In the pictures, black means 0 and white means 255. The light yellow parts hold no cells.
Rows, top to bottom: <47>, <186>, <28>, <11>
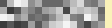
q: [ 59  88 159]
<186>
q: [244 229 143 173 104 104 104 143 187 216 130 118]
<47>
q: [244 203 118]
<28>

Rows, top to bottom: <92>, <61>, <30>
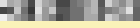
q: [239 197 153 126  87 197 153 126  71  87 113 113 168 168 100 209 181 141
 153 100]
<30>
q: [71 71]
<92>
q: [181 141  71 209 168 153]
<92>
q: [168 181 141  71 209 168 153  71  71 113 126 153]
<92>

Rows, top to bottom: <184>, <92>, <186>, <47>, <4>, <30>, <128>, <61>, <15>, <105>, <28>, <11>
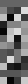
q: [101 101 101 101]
<184>
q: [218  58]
<186>
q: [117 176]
<61>
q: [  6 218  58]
<186>
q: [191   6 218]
<186>
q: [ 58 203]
<11>

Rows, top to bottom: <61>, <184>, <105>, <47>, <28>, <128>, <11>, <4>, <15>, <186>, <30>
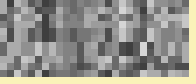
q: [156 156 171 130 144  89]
<15>
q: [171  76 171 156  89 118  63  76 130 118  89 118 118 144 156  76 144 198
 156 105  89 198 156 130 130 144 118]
<128>

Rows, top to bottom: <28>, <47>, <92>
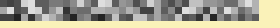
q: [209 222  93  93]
<28>
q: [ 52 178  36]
<92>
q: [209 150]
<47>
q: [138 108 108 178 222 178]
<28>
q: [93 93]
<28>
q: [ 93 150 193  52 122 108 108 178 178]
<47>

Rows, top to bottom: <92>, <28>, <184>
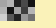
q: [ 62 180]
<28>
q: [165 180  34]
<92>
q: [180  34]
<92>
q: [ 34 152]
<184>

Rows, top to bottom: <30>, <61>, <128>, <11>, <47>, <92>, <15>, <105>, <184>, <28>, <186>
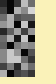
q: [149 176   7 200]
<11>
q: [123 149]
<15>
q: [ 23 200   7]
<92>
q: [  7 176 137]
<61>
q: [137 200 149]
<105>
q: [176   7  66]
<186>

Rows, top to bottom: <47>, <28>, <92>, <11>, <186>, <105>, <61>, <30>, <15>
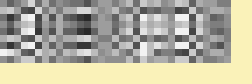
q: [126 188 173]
<30>
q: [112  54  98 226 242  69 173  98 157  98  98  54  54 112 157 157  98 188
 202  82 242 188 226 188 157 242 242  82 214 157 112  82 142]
<61>
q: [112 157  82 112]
<105>
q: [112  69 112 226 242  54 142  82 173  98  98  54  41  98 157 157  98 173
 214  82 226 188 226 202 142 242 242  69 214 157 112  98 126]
<186>
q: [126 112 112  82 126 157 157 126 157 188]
<47>

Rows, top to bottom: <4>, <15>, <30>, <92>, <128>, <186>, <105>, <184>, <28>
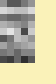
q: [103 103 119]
<30>
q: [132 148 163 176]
<105>
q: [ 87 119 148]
<4>
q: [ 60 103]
<28>
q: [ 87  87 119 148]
<4>

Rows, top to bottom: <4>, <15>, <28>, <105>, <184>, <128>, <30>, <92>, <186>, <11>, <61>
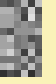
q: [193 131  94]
<11>
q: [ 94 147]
<186>
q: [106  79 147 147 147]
<184>
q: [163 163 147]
<28>
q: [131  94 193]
<11>

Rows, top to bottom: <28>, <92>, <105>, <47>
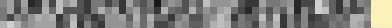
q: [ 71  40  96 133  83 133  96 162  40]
<92>
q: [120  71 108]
<28>
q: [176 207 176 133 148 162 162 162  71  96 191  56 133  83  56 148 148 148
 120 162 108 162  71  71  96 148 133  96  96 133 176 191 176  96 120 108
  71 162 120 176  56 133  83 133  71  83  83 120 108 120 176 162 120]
<47>
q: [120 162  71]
<92>
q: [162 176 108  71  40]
<92>

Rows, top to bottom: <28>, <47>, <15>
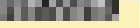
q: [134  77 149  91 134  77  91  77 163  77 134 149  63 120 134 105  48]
<47>
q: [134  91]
<15>
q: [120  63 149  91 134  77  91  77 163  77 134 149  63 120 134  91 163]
<15>
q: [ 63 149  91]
<15>

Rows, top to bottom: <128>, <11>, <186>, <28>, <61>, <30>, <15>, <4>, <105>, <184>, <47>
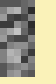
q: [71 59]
<186>
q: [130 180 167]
<4>
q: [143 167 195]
<61>
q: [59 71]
<186>
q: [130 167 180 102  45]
<11>
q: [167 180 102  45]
<11>

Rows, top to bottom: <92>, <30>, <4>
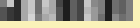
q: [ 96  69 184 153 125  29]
<30>
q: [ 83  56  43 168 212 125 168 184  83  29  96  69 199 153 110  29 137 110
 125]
<4>
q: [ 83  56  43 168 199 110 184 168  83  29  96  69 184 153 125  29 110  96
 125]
<30>

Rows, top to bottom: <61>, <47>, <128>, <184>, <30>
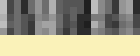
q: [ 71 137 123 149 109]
<128>
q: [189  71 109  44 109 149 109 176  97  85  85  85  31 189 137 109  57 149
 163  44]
<61>

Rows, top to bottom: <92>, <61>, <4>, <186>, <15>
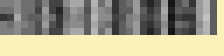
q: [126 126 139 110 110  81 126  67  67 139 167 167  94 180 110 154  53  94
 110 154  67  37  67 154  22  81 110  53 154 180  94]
<92>
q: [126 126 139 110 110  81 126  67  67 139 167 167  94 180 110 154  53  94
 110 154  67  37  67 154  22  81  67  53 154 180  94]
<15>

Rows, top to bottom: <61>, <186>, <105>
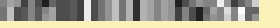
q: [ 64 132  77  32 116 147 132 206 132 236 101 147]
<105>
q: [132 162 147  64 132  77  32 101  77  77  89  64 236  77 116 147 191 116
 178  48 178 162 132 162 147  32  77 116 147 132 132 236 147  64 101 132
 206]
<61>
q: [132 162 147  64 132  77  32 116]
<105>
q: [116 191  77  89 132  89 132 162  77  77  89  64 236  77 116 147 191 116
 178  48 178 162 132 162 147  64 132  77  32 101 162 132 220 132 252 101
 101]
<186>

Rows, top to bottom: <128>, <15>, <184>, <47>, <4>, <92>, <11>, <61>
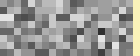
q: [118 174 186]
<11>
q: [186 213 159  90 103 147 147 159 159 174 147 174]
<128>

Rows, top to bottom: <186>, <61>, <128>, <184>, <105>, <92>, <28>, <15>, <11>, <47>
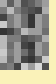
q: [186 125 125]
<92>
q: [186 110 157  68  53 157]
<28>
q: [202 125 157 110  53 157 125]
<184>

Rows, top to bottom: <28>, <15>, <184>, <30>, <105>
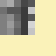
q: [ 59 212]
<30>
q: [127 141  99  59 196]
<105>
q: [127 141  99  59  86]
<184>
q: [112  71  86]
<28>
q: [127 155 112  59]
<30>

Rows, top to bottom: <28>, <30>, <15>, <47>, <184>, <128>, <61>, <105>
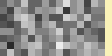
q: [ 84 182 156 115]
<105>
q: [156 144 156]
<30>
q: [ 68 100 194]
<47>

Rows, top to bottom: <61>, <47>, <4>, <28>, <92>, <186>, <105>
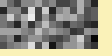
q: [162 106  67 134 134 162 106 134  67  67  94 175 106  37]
<61>
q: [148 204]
<186>
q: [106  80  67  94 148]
<186>
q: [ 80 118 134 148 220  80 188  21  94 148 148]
<105>
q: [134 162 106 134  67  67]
<61>

